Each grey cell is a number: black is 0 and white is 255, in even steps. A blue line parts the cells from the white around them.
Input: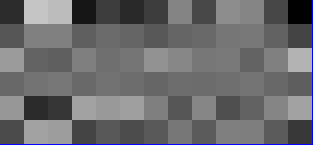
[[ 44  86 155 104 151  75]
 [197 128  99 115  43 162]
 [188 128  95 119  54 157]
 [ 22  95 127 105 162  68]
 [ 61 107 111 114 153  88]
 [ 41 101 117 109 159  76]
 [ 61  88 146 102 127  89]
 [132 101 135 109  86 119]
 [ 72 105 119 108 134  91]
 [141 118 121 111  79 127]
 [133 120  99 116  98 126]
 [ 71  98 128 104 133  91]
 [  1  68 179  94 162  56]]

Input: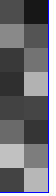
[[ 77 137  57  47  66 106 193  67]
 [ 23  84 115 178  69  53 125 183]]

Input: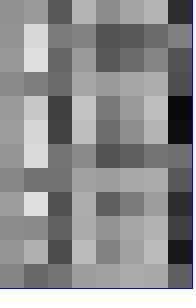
[[145 148 152 137 155 157 149 135 156 141 150 133]
 [155 216 222 125 198 214 219 114 222 138 175 105]
 [ 88 124 101 106  65  66 116 113  81  98  75 117]
 [179 130 154 165 194 190 138 160 173 170 188 157]
 [140  82  88 153 121 109  84 157  96 147 131 161]
 [163  88 106 166 155 142  94 168 124 165 160 170]
 [181 107 133 173 189 179 117 170 157 177 187 169]
 [ 46 129  84  78   9  14 112  88  45  63  24  96]]

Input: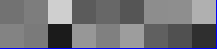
[[114 131]
 [125 122]
 [207  27]
 [ 91 151]
 [103 128]
 [ 85 157]
 [141  96]
 [142  80]
 [176  47]]

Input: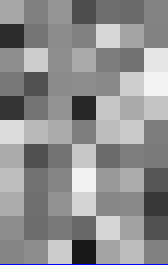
[[167  44 142 120  52 220 171 190 172 141 133]
 [128 117 205  81 116 185  80 114 111 109 141]
 [149 140 142 139 147 171 115 133 146 121 204]
 [ 77 129 170 141  39 126 199 242 212 104  24]
 [110 215 125 137 198 189 107 153 135 214 164]
 [106 164 114 206 170 202 126 172 137 162 189]
 [131 130 230 243 196 125 122  86  56  81 129]]

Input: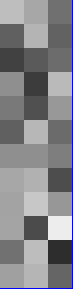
[[190  96  65 143 121  96 143 167 163 164 113 160]
 [167 180  90  60  80 183 143 177 199  75 189 181]
 [112  98 108 186 152 107 126  77 151 237  45 101]]

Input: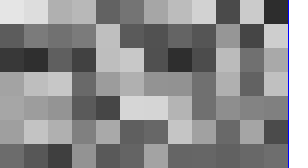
[[229  92  56 163 166 159 108]
 [221 123  47 190 157 195  87]
 [176 113  95 199 148 176  63]
 [184 123  65 105  90 128 147]
 [ 98 191 190 156  70 169  89]
 [116  90 200 176 214  95 100]
 [166  81  80 147 213 103 163]
 [188 100  46 146 180 197 101]
 [210  85  76 112 112 161 102]
 [ 74 150 187 176 142 105  97]
 [203  69 112  98 131 165 104]
 [ 45 206 169 192 128  75 110]]

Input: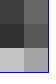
[[ 62  50 196]
 [102  88 164]]
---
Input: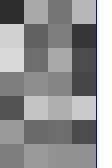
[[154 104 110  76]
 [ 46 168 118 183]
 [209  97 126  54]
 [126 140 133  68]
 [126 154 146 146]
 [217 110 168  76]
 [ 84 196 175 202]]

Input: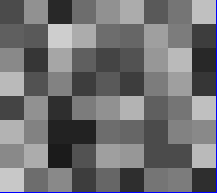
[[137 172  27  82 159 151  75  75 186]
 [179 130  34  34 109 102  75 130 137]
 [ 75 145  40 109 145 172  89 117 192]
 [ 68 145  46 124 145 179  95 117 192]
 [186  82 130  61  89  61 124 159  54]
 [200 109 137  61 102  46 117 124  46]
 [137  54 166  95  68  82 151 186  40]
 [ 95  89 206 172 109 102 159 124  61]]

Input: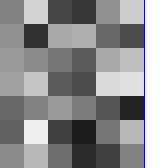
[[ 97 239  63  28 117 183]
 [130 211  69  55 145 205]
 [161 197  91  76 218 224]
 [138 183 110  43  63 130]
 [153 138 117  91 168 191]
 [104 130 153 123  84  35]
 [145  49 168 175 104  76]]

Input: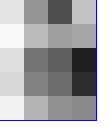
[[228 150  78 195]
 [222 116  94  30]
 [216 130 108  44]
 [242 180 144 138]
 [250 187 158 166]]

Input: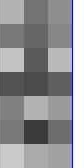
[[ 83  75  96]
 [121  59 109]
 [121 102 135]
 [178 115 143]
 [128 178 155]
 [201 170 162]
 [194  90 186]]

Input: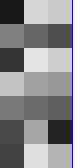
[[ 73 166  36]
 [128 101  79]
 [122 107  94]
 [195 160 152]
 [ 66 222 181]
 [ 24 214 201]
 [ 52 228 207]]

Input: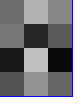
[[ 24 191  10]
 [118  38  89]
 [ 82 148 102]
 [110 178 134]]

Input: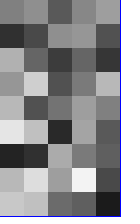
[[229 192  41 164  89]
 [177 101  60 101  54]
 [150 207  81 122 184]
 [128 143  89 135 158]
 [200 192 107  95  27]
 [184  81 115 158 128]
 [ 48  73 143 150  81]
 [184 221 158 243  73]
 [ 35  48 171 122  95]]

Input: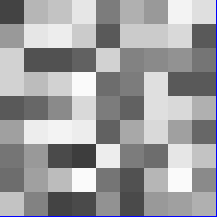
[[195 130  67  74 146  74 153 160 176]
 [117 153  74  61 237 124 109 230 195]
 [210  81  81  97 210 130 138 146 117]
 [ 89 103 138 217 124  97 223 217 176]
 [109 160 188 250 117  81 182 250 138]
 [ 67 182 195 230 124 176 153 243 223]
 [210 188 210 250 109 124 223  89  89]
 [153 230 237 203  89 203 203 217  89]
 [160 237 243 237  97 168 217 160 103]]
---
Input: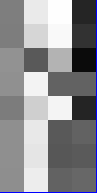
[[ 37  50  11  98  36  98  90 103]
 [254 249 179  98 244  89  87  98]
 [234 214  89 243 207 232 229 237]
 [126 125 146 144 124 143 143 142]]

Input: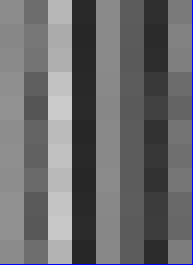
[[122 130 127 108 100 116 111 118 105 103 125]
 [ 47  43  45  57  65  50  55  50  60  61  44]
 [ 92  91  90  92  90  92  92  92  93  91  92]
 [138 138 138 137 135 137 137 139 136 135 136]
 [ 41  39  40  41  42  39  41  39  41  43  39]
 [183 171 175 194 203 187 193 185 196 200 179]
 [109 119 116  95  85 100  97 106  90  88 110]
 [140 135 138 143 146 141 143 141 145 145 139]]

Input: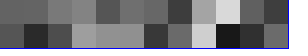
[[ 62 107]
 [ 96  48]
 [217  24]
 [164 207]
 [ 61 106]
 [103  56]
 [111 144]
 [ 85 145]
 [131 158]
 [121  77]
 [100  42]
 [ 99  85]]

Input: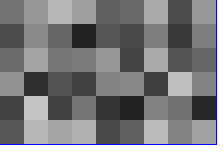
[[153 126 102 131  39 162]
 [ 76  56  84 191 114 132]
 [170 127 170  63 129 187]
 [106  73  68 136  34  95]
 [ 96  86 151 132  52  73]
 [159  34 123  64 117 177]
 [184 102 119  83  65 165]
 [151 138 164  46 196 183]
 [115  76 107 146  67  88]]

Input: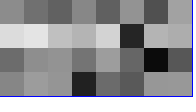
[[162 173  87 152]
 [ 80 180  11 151]
 [147  37 102  89]
 [ 96 211 157 107]
 [135 180 116  33]
 [ 97 192 147 149]
 [112 228 142 156]
 [140 220 108 134]]

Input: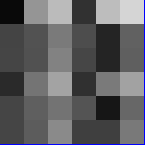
[[213  97  95 162 103 121]
 [189  36  36 122  22  63]
 [ 49  77  70  48  84  63]
 [187 122 130 163 115 138]
 [149  82  81 116  95  92]
 [  9  68  69  42  69  69]]
